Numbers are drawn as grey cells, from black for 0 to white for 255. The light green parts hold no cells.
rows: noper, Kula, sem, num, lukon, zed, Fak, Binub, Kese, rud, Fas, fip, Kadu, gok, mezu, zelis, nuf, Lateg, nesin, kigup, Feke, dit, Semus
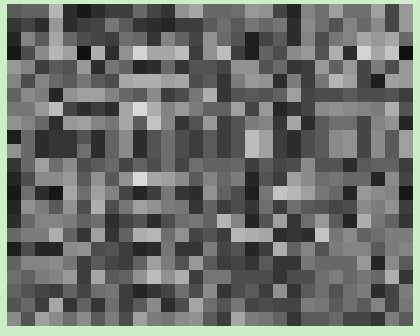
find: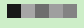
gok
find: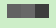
fip
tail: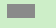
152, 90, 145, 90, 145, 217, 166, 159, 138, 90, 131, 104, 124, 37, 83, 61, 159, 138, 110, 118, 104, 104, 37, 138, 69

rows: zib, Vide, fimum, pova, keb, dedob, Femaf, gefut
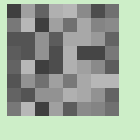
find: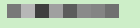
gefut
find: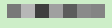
gefut
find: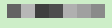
keb
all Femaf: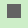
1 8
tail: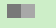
183, 183
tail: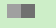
168, 132, 138

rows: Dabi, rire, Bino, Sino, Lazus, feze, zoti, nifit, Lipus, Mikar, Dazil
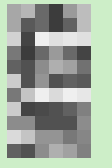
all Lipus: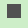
3 4 5
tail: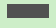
140
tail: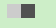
148, 81, 97, 89
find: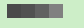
nifit
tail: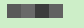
189
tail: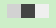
224, 231, 224
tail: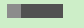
140

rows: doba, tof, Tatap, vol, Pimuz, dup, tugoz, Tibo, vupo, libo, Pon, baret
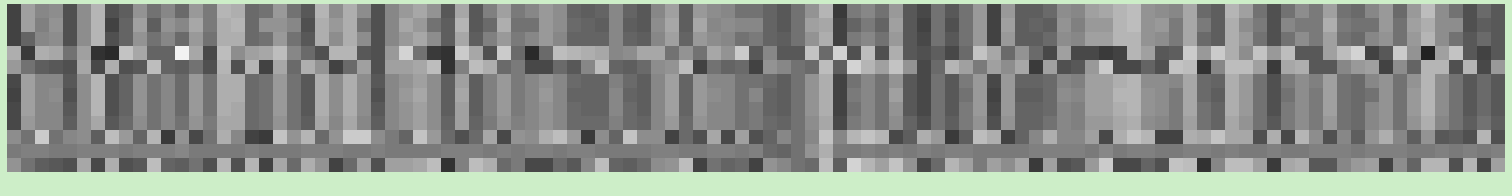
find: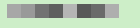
tof
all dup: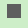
32 34 46 56
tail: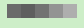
66, 114, 135, 114, 147, 88, 72, 114, 88, 122, 153, 72, 153, 100, 100, 106, 135, 128, 160, 160, 174, 181, 141, 141, 135, 167, 106, 100, 174, 153, 114, 80, 122, 141, 128, 160, 114, 106, 135, 147, 114, 147, 181, 141, 114, 88, 106, 88
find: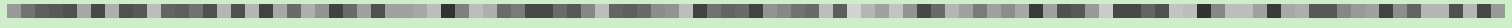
Pimuz
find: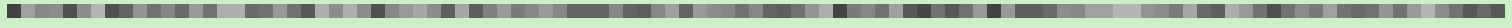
tugoz
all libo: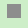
1 6 27 38 43 46 47 94
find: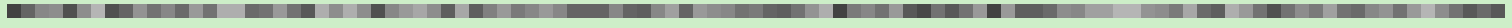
Tatap

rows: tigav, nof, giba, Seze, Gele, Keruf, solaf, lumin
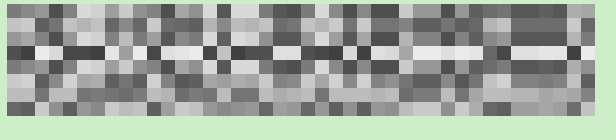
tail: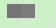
116, 109, 123, 188, 180, 109, 123, 116, 188, 116, 116, 188, 173, 180, 188, 116, 188, 188, 188, 180, 188, 109, 123, 123, 188, 116, 166, 188, 188, 180, 180, 166, 173, 166, 130
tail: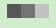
209, 130, 130, 123, 130, 194, 95
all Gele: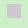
9 29

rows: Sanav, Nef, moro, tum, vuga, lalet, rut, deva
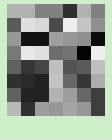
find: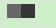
lalet
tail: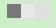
109, 115, 4, 238
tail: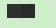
34, 196, 103, 54, 172
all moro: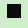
7
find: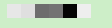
tum
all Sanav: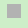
1 2 6
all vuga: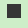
2

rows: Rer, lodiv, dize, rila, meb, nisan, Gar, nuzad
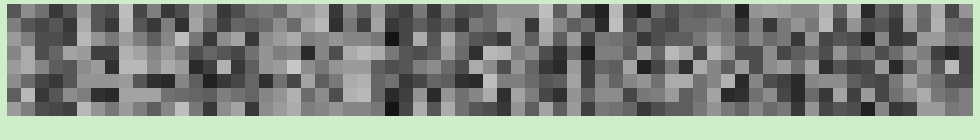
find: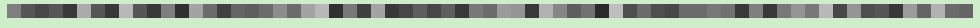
lodiv
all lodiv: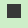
5 8 11 28 33 38 53 55 64
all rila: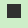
34 40
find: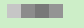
meb
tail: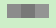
155, 155, 94, 78, 86, 126, 140, 107, 78, 171, 140, 78, 148, 101, 56, 42, 155, 64, 101, 94, 163, 34, 71, 120, 48, 171, 134, 94, 155, 78, 140, 155, 113, 163, 48, 86, 64, 71, 155, 42, 101, 148, 86, 184, 71

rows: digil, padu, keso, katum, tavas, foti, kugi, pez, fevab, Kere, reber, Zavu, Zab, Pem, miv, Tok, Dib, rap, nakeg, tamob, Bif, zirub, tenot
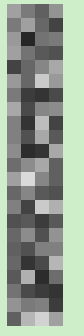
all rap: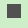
2
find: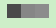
pez

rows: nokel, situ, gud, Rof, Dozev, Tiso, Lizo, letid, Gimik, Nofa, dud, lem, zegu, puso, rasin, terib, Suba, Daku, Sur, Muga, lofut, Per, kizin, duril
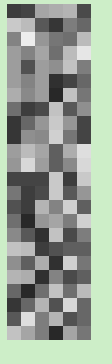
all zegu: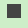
1 2 3
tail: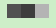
131, 208, 95
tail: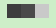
88, 150
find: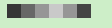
Gimik
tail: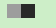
194, 118

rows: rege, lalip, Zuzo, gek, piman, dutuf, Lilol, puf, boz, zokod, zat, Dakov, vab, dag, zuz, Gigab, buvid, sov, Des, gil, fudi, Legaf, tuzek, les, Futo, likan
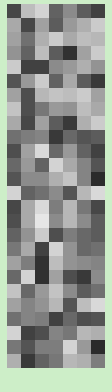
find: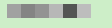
Legaf
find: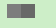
buvid
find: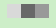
zat
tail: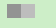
169

